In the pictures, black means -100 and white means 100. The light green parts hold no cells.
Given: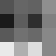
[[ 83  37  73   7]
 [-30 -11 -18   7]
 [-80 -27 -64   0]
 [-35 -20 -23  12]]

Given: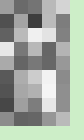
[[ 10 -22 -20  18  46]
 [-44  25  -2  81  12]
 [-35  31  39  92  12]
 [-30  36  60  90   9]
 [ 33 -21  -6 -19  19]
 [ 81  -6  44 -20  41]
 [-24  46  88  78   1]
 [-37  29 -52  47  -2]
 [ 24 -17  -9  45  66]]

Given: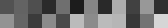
[[ 15 -21 -54   9 -43  47   9  47  43 -57 -10  68]
 [-36 -22 -38 -67 -13 -78   5 -68  36 -49  19 -63]]

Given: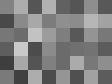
[[ -4 -50  36 -40  17 -37  26 -28]
 [-51  32 -34   0 -16  34  -6  11]
 [-26  58 -40   9 -16 -12 -10 -28]
 [ -7 -15  52  22  -1 -31  16  -6]
 [-43   8  32  -3  12  10  43  27]
 [  3  36 -33  39 -24 -33  11 -31]]

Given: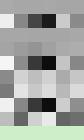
[[ 48 -21  63  83 -21 -14]
 [ 88   6 -56 -90  61  11]
 [ -5  78  57  72  44  71]
 [  8  65  49  64  34  55]
 [ 92  10 -56 -90  54   6]
 [ 29  22  16  26  33  36]
 [ 31  31  30  30  30  32]
 [ 87   6 -46 -80  59   8]
 [ 33  31  31  32  30  30]]

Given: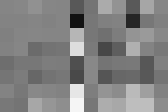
[[ -6  -9  31  18  11  92  -7  36  32  49  49  10]
 [  3  -6   7   4   2  80  -1  16  10  46  25   1]
 [ -8  -3 -19 -10  -7 -43   7 -33 -19 -18 -31  -9]
 [-14  -7  -7  -2  -3 -38   7  -9  -6  -5 -32   0]
 [  2   5 -16 -10  -8  73  -4 -44 -26  38   3  -6]
 [  0   4   5   4   4  43  -7 -12  -2  16  21   7]
 [  3   3   4   2   4 -86  -7   0   2 -71  -7   0]
 [  4   6  14   5   4 -31  -9  34  15 -30  30   5]]
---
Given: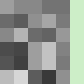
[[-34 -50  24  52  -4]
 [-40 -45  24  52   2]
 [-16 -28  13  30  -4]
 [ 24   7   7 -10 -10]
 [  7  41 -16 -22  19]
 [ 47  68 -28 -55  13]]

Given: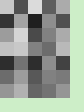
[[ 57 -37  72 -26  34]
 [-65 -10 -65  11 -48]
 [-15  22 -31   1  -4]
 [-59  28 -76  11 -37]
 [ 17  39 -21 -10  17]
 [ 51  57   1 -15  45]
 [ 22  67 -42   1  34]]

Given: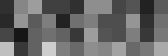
[[-45 -83 -23 -12 -23 -56  23 -34 -39  -1 -56  -6]
 [ 50 -56 -23  61  -1 -18  11   5  28 -18  -6  33]
 [-62   5  23 -50 -50 -62  11  11 -45 -34 -73 -29]
 [-68  17 -29  -1 -73 -12  -1 -39 -39  17 -62 -12]]

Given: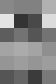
[[ 78 -60 -43  72]
 [-33 -21 -54  -5]
 [-27 -10 -33 -10]
 [  7   1   1  39]
 [ 17  23  17  23]
 [ 29  34  29  12]]

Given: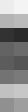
[[-61 -67]
 [-28 -34]
 [-22 -16]
 [-10  -4]
 [ 13  24]
 [ 41  46]
 [ 51  56]
 [ 85  91]]

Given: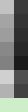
[[  1 -80]
 [  7 -69]
 [ 23 -64]
 [ 29 -59]
 [ 52 -54]
 [ 40 -49]
 [ 63 -38]]
